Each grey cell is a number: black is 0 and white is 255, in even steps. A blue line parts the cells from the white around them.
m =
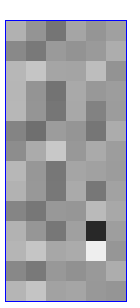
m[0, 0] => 177
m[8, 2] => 120
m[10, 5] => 158
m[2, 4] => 189
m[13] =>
[181, 196, 162, 165, 152, 149]
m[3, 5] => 157
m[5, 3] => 149
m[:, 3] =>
[165, 147, 164, 169, 168, 149, 152, 165, 170, 150, 160, 171, 145, 165]
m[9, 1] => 119
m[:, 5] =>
[160, 173, 147, 157, 156, 172, 157, 156, 162, 168, 158, 150, 173, 149]
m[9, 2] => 152
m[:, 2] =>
[117, 154, 165, 115, 118, 156, 200, 119, 120, 152, 119, 167, 152, 162]
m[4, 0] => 183
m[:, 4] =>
[149, 154, 189, 152, 130, 118, 170, 161, 119, 186, 40, 238, 153, 152]
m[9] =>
[133, 119, 152, 150, 186, 168]
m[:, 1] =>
[148, 121, 197, 148, 149, 111, 171, 151, 152, 119, 150, 197, 121, 196]

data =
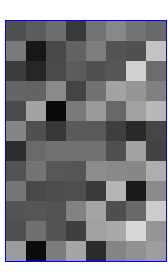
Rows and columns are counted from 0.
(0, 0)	80
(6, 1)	106
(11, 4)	44
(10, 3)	63
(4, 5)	104
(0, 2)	109
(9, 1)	86
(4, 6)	161
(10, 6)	215
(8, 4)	58
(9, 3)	130
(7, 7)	174
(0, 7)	105
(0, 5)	136
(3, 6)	150
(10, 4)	161
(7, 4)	141
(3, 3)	68
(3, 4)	114
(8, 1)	73
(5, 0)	133
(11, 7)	157
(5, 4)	89
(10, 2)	84
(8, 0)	118
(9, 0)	84

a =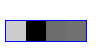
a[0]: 204
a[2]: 108
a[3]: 113

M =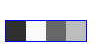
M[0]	48
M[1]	250

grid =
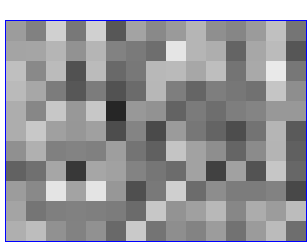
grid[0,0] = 156
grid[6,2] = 128
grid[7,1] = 112
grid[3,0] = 186
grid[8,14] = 72
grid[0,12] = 155
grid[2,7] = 184
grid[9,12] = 172
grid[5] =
[173, 200, 160, 151, 160, 77, 132, 74, 155, 119, 100, 77, 115, 181, 90]
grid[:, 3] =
[120, 146, 81, 87, 152, 151, 131, 56, 163, 129, 130]
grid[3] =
[186, 167, 124, 87, 124, 82, 107, 183, 126, 101, 126, 119, 113, 197, 142]
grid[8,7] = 121
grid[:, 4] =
[208, 181, 187, 124, 199, 160, 128, 166, 228, 127, 145]
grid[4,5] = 38
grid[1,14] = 86
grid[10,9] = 131
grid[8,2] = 228
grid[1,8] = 229
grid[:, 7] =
[137, 110, 184, 183, 146, 74, 96, 118, 121, 199, 116]
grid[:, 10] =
[143, 174, 190, 126, 110, 100, 142, 65, 141, 184, 156]
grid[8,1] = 137
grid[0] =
[156, 129, 208, 120, 208, 87, 163, 137, 154, 181, 143, 134, 155, 192, 117]
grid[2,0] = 191
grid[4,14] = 152
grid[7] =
[98, 112, 166, 56, 166, 161, 131, 118, 108, 162, 65, 161, 83, 198, 103]

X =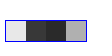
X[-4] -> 232
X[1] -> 56
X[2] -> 42
